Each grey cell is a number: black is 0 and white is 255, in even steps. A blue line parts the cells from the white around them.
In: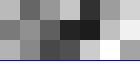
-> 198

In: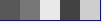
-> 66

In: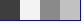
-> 193

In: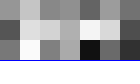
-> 144

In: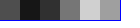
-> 118

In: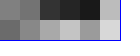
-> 37
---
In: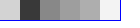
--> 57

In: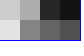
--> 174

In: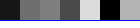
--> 111

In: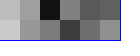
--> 159

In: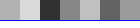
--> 218

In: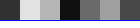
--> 226
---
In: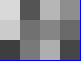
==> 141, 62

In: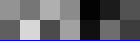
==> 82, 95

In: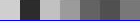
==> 120, 207

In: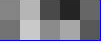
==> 102, 114

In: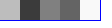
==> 249, 189

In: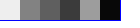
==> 8, 238

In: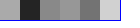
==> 209, 170
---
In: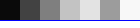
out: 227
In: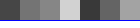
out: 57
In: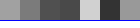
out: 209
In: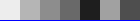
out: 30
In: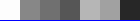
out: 182
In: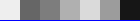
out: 218
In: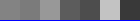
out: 77
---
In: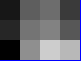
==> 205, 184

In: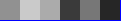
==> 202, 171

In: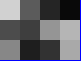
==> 209, 181

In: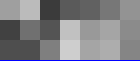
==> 206, 193

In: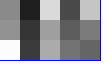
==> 252, 218

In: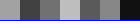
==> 190, 162

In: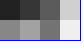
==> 239, 208
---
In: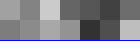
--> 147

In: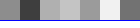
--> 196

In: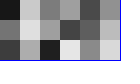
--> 31

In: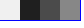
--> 240

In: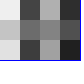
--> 225

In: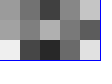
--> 70

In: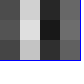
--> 69

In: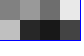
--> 192

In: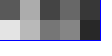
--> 185

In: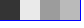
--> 52
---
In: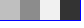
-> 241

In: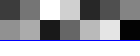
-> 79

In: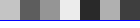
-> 176

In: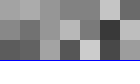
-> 197

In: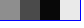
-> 8

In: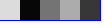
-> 172

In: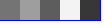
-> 243

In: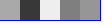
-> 127

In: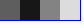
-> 131

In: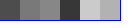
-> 203
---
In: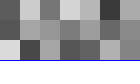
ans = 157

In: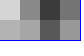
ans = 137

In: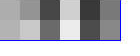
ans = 208

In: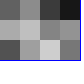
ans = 191

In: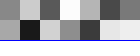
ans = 181

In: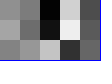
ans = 17

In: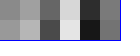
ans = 215

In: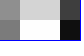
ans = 212
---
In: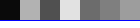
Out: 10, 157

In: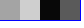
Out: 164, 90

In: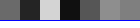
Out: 106, 127

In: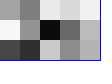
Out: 164, 179

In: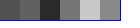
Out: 81, 137

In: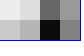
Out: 237, 130

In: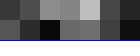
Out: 56, 15
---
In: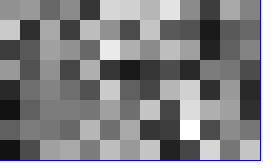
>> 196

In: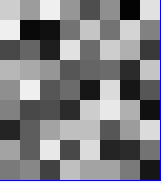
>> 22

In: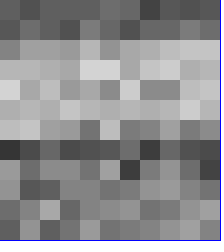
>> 131

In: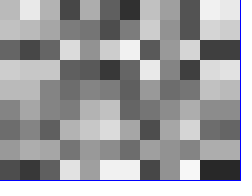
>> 40

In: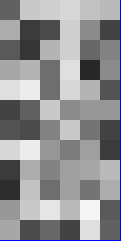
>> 97
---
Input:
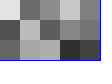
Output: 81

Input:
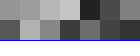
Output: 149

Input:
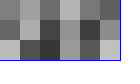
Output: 102

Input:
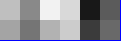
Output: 191

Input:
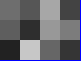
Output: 94

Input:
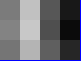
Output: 131

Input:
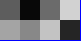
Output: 93

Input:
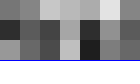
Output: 46
